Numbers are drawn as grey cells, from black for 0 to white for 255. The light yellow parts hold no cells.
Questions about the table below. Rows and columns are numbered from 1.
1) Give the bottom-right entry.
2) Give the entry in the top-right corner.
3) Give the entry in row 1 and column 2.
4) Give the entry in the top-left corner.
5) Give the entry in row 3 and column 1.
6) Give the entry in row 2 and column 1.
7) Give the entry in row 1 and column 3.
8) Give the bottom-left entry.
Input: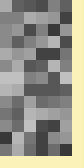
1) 56
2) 96
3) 96
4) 171
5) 138
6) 128
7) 87
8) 117

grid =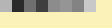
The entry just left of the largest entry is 131
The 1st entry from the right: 200
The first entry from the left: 181

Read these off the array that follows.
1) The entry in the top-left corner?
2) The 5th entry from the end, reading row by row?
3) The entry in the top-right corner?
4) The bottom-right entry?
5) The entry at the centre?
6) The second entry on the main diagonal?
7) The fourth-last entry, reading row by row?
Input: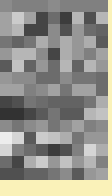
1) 139
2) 117
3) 128
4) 162
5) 162
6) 203
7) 139

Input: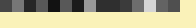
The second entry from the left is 119
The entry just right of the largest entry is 99
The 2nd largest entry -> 153
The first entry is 70

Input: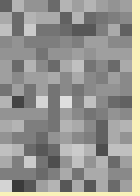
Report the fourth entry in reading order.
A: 147
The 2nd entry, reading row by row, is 180
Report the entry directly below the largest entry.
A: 159
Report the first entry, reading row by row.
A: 97
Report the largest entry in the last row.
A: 212
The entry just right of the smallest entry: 87
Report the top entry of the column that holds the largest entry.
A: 180
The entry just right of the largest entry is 126
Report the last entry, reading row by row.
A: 159
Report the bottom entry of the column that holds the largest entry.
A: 87
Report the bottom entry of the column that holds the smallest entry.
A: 59
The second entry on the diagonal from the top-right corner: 126
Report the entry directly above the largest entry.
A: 137
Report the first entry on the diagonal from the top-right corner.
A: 159
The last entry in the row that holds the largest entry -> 97
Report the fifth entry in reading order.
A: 106
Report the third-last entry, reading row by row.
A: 170
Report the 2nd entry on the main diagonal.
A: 106
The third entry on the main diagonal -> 203

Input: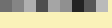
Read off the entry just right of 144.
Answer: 36
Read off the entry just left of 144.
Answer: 165
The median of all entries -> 133

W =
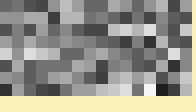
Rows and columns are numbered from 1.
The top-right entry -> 157
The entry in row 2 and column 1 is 147
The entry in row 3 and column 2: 126
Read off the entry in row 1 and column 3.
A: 81
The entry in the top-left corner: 103
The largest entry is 245
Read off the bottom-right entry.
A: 181
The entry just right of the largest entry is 30
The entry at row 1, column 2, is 115
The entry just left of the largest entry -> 115
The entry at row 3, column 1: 81
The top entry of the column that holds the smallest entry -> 181
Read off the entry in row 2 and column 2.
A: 147
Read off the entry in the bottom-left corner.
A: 50
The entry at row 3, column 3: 81
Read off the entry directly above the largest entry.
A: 190

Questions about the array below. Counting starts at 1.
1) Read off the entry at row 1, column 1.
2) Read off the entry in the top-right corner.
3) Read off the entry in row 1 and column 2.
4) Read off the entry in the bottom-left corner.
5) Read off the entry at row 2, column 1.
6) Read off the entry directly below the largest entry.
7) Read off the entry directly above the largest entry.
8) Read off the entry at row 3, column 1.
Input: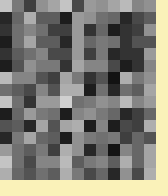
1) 196
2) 145
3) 121
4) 174
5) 39
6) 29
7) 174
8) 51
